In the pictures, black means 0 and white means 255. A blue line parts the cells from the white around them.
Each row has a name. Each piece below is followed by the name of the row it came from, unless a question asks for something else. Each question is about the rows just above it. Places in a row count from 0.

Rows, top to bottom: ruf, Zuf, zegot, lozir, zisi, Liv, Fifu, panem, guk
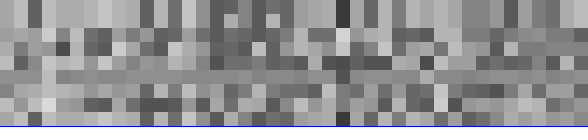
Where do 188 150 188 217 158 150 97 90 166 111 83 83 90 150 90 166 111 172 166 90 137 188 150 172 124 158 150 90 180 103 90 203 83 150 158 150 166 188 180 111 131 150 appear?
panem
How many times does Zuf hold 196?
2
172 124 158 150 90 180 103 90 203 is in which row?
panem
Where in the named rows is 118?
lozir, 31
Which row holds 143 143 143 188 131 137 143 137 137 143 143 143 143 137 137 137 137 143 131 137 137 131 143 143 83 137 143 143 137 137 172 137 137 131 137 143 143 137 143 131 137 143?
Liv
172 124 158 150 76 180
lozir

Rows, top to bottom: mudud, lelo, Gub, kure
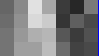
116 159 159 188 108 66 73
kure
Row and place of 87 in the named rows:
Gub, 4

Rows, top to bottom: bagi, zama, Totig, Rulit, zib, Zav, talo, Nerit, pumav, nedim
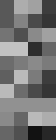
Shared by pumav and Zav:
186
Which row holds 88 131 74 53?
zama
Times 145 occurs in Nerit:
4
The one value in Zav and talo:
186
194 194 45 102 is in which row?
Rulit
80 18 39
nedim

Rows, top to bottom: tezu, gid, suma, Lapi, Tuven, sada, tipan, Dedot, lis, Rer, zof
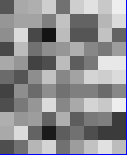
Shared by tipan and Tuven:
66
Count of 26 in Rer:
1
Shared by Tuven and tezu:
169

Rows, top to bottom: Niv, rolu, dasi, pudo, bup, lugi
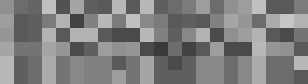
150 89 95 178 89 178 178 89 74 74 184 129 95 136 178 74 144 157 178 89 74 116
dasi
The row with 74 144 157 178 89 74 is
dasi
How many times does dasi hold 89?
4
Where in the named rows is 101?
Niv, 2
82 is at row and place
Niv, 4

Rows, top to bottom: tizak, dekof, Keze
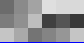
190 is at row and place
dekof, 2
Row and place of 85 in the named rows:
dekof, 4
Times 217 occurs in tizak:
2
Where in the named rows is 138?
tizak, 1
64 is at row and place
dekof, 3
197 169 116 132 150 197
Keze
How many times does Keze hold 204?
0

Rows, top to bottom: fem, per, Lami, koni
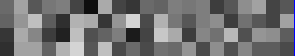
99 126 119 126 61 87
fem
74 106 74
koni
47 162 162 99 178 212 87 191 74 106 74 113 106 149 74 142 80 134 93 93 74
koni
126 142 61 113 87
per
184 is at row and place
Lami, 16
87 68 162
per

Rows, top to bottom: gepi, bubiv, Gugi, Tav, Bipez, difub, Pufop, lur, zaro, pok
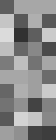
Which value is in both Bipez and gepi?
167
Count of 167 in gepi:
3
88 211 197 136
zaro
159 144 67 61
pok
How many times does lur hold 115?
1

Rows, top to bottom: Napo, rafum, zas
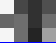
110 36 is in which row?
zas
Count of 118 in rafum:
0
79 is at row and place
Napo, 3
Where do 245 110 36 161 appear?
zas

